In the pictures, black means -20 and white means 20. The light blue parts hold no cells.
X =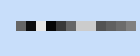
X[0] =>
-4
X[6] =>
12
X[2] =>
16

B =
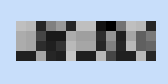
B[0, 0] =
10
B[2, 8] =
-14
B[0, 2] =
-14
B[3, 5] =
11
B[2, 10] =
-14
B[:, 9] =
[-20, 3, 0, -9]
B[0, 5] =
-14
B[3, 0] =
-15
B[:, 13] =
[-14, -1, -4, -14]
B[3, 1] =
-15
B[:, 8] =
[-17, -13, -14, 9]
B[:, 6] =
[10, 5, 6, -15]
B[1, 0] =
7
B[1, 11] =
6
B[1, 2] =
-9

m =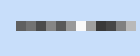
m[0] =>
-5
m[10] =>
0
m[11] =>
9

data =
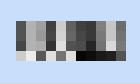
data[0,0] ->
-7
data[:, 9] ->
[11, 11, 14, -15]
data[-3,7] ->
-11
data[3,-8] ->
15
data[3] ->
[12, 17, -6, 15, -2, 15, -19, -18, -16, -15, -7]
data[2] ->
[-9, 8, 7, -12, 15, -7, -8, -14, -2, 14, -1]
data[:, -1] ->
[-3, -2, -1, -7]
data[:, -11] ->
[-7, -7, -9, 12]
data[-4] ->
[-7, 8, 5, -10, 12, -5, -10, -11, 0, 11, -3]
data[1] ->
[-7, 8, 4, -9, 13, -4, -9, -11, -1, 11, -2]

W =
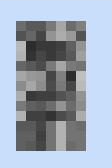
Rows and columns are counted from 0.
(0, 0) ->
-3
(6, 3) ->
-8
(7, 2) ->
-10
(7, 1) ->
-11
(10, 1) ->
-6
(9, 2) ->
-10
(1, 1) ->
-4
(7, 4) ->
-7
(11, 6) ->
-2
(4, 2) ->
-8
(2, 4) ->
-10
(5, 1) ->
4
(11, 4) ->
8
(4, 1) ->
-6
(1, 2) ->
-9
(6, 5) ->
-9
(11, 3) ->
-2
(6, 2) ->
2
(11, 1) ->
-5
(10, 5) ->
-2
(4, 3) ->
-1
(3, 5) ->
-6
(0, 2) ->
-6
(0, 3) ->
-1
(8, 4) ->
3
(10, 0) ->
-6
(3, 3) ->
-11

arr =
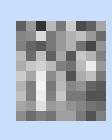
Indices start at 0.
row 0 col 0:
-5
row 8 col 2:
15
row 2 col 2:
-6
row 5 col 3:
2
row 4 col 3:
9
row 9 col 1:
-3
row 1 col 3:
-1
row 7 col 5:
-1
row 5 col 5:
-7
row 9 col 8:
0
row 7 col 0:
10
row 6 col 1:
0
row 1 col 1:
2
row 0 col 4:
-1
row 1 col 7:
4
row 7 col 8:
-7
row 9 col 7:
-7
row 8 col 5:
3
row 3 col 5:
-6
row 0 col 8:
6
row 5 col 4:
8
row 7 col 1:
0
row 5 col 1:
6
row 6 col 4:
9
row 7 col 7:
-7
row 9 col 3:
-2
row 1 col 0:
1
